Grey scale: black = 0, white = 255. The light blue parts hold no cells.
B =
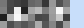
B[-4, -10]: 118
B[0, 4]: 102
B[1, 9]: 164
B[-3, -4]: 123
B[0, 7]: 152
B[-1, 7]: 133
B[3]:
[156, 77, 104, 85, 104, 171, 86, 133, 74, 154]
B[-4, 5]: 110
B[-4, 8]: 82
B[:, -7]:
[55, 34, 183, 85]

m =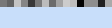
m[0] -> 120
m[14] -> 33
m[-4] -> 143
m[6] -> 188
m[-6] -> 188
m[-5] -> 2

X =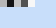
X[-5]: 182
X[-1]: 247
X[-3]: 197

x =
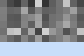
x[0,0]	112
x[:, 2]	[57, 104, 86, 90, 200, 88]
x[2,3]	129
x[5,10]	126
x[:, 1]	[72, 100, 89, 93, 191, 105]
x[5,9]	149
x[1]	[127, 100, 104, 166, 88, 128, 96, 100, 114, 125, 160, 103]
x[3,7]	113
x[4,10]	113
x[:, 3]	[100, 166, 129, 132, 100, 131]
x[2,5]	158
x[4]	[113, 191, 200, 100, 167, 68, 209, 152, 130, 81, 113, 194]
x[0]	[112, 72, 57, 100, 53, 208, 50, 94, 115, 196, 98, 70]
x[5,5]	157
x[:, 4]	[53, 88, 137, 97, 167, 101]
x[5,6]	84

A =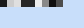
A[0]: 25
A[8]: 76
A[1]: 205
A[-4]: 236

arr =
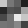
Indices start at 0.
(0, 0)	200
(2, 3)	198
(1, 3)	164
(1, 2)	76
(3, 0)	117

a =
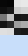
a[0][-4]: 7
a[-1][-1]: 24
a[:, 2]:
[229, 203, 21, 158, 28]
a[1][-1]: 211
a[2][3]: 25

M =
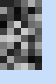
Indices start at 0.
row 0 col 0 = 37
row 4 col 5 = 87
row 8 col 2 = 83
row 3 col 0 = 8
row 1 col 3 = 83
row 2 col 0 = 45
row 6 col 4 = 75
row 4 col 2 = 46
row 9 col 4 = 137
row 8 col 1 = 163
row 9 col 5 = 37
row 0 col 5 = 112
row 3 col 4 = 108
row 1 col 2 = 11
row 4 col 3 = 203
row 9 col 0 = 142
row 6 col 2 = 32

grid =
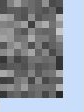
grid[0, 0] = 78
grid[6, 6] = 74
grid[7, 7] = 74
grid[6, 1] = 135
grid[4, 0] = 147
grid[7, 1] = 155
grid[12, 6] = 112
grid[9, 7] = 103
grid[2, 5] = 86
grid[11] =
[62, 68, 117, 132, 71, 134, 73, 94, 93]
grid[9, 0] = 76
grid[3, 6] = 172
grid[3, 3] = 160
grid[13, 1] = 93
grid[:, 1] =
[127, 92, 152, 124, 153, 151, 135, 155, 104, 89, 151, 68, 145, 93]
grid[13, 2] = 103
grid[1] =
[79, 92, 94, 86, 108, 94, 82, 101, 59]
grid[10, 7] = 118
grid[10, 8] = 171
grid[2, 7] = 105
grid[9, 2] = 92
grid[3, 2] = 136
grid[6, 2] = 156
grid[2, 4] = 143
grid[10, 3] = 95
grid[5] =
[162, 151, 114, 120, 171, 123, 124, 102, 142]
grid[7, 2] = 107
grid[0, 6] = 144
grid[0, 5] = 96
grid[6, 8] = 112
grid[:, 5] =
[96, 94, 86, 148, 108, 123, 128, 100, 117, 85, 90, 134, 113, 108]
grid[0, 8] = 84
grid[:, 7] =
[75, 101, 105, 114, 106, 102, 98, 74, 112, 103, 118, 94, 108, 104]

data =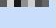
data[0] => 91
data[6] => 101
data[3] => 143

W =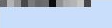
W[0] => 106
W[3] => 73
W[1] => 179
